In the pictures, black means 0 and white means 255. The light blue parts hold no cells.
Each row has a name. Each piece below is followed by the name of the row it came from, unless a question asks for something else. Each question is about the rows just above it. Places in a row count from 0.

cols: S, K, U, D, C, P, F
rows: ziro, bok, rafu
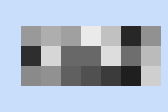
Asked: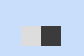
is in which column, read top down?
C
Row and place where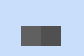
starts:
rafu, 2

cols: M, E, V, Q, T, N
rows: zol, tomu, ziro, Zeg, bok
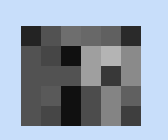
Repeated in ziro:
[82]
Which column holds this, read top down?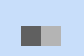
T
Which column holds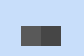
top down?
E
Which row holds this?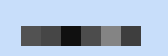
bok

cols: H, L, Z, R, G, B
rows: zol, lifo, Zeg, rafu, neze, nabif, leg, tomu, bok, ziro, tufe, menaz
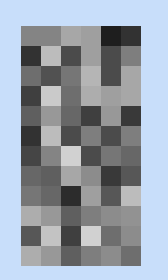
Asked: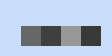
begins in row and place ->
neze, 2
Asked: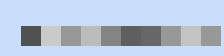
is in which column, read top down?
L

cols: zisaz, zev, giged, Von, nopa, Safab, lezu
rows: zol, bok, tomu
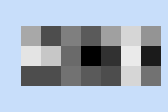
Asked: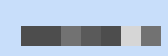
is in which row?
tomu
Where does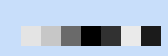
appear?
bok

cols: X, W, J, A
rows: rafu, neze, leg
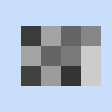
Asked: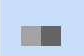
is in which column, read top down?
W
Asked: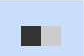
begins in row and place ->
leg, 2
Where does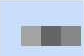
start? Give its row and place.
rafu, 1

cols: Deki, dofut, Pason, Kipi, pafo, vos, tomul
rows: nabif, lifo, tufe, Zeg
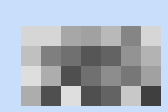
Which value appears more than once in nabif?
[214]
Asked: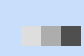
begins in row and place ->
tufe, 0
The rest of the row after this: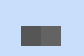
[147 179]
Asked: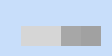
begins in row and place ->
nabif, 0

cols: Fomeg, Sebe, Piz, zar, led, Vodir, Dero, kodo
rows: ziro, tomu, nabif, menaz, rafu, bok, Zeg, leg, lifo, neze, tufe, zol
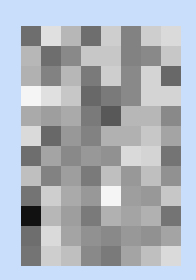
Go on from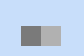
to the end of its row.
[164 177 116]
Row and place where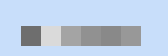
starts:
tufe, 0
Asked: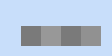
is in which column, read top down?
zar

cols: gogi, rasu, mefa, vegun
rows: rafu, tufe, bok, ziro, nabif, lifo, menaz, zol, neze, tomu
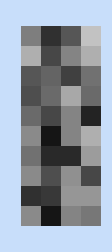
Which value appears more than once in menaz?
[41]
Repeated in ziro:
[106]
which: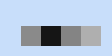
lifo
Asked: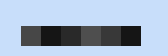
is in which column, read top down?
rasu
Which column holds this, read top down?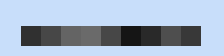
rasu
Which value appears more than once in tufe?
[175]

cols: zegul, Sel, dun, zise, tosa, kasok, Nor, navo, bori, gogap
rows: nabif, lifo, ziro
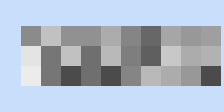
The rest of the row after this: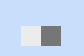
[ 75 111  75 133 185 172 152  75]
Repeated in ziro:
[75]
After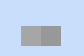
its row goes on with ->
[159]
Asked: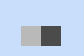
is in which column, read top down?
tosa

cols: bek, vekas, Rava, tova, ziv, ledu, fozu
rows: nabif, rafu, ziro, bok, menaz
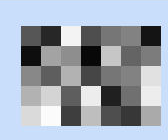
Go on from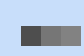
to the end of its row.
[20]
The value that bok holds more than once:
[237]
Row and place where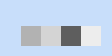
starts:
bok, 0

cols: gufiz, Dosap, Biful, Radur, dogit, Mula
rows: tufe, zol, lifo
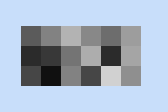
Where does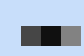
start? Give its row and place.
lifo, 0
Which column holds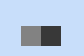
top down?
Dosap
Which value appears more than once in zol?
[43]
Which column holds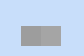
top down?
Mula
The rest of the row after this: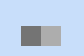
[ 43 165]
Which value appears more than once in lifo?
[70]

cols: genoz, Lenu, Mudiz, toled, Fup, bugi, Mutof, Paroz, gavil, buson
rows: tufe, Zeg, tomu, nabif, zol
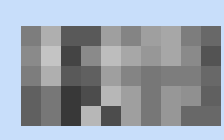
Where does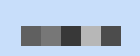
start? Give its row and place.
zol, 0
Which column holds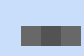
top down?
buson
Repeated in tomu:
[125]
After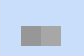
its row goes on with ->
[138  83]

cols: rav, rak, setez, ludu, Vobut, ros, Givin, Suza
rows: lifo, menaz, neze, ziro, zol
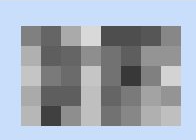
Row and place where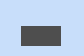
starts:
lifo, 4
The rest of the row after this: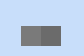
[197 114  56 128 211]
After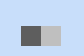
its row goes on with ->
[101 122 163 148]
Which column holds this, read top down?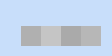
rav
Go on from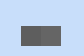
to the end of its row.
[142 114  94 148 148]
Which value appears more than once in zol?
[191]

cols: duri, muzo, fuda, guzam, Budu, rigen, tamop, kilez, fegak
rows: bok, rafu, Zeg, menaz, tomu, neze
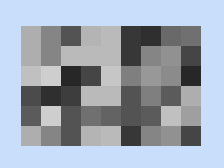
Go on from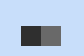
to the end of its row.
[112]
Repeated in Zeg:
[39]

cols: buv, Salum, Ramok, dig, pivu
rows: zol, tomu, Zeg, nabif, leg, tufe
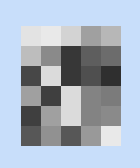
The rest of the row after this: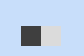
[131 123]
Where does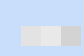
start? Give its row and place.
zol, 0
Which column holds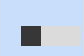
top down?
Ramok
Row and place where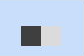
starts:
nabif, 1
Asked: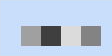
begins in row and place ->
nabif, 0
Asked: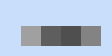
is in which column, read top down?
dig
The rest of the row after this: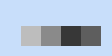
[108]

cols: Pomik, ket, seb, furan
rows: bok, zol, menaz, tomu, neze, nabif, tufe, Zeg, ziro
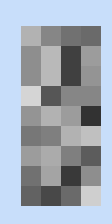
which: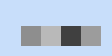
zol
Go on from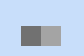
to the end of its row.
[ 57 142]
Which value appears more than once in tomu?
[134]
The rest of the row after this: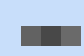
[207]

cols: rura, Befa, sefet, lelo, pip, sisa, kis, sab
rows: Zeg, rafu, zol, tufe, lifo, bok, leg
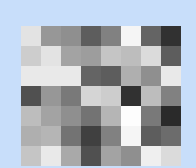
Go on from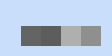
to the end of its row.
[233]
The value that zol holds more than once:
[233]
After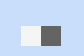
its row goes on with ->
[49]

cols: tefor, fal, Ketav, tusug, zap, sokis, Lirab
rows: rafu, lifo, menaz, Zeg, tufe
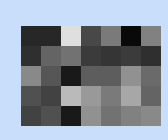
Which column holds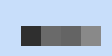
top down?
Lirab
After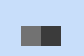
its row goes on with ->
[53 59 47]
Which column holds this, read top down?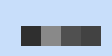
tefor
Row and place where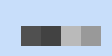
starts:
Zeg, 0
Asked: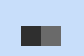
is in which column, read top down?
Lirab

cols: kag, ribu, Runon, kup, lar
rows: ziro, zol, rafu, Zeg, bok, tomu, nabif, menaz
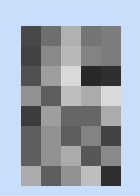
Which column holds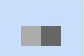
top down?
kup
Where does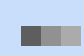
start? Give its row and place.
nabif, 0
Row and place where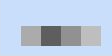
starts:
menaz, 0
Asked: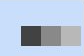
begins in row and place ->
zol, 0

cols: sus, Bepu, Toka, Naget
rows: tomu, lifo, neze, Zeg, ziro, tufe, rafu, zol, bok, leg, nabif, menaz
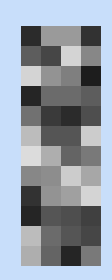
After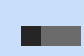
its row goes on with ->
[93]
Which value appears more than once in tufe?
[85]
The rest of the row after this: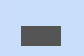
[204]

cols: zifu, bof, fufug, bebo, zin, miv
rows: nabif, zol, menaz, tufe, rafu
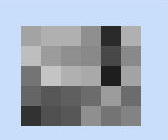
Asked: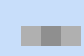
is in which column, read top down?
fufug
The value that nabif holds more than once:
[176]
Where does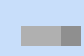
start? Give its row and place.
nabif, 1
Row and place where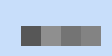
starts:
rafu, 2

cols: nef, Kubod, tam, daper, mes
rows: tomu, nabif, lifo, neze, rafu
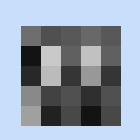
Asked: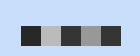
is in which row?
lifo
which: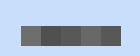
tomu

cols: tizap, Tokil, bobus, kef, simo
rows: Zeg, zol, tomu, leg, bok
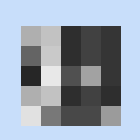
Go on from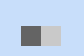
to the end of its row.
[46 65 53]
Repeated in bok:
[72]
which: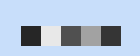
tomu
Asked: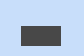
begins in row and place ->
bok, 2
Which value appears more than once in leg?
[46]
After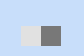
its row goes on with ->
[ 72  72 155]
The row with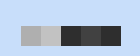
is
leg

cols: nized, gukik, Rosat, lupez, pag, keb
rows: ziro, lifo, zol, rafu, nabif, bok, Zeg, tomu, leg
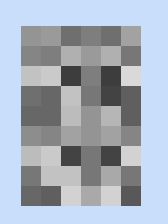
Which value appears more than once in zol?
[61]
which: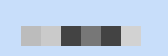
Zeg
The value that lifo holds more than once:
[176]
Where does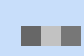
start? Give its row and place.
rafu, 1
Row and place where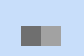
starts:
ziro, 4
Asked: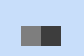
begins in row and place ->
zol, 3

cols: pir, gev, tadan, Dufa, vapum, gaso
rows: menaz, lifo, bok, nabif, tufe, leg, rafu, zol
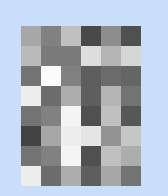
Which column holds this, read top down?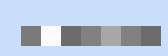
gev
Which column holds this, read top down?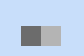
vapum
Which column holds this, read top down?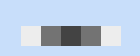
pir
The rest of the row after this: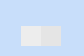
[147 198]
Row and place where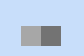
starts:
zol, 4

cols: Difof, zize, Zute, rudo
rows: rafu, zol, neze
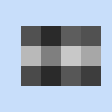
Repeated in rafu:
[81]
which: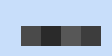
neze
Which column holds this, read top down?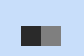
zize
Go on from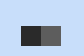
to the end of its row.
[81]
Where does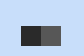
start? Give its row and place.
neze, 1

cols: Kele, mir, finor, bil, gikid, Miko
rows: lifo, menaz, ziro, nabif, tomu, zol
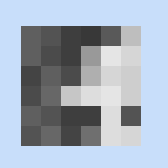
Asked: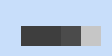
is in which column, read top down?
finor
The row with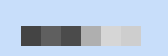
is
ziro
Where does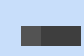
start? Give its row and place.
tomu, 1
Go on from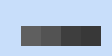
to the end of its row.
[ 89 190]
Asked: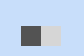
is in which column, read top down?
Miko
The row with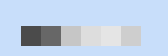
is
nabif

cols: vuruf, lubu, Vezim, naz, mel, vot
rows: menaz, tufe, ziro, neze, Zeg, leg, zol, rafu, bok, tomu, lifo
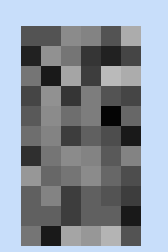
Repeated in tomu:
[96]
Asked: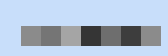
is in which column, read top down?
Vezim
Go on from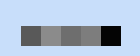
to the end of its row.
[103]
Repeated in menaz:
[83]
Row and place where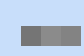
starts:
zol, 1
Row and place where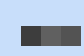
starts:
bok, 2

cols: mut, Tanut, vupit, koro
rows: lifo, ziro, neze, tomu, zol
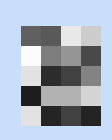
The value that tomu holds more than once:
[178]
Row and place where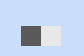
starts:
lifo, 1
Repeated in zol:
[36]
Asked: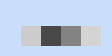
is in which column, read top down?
koro
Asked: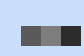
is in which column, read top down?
Tanut
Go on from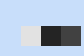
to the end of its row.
[36]
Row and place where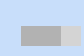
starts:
tomu, 1

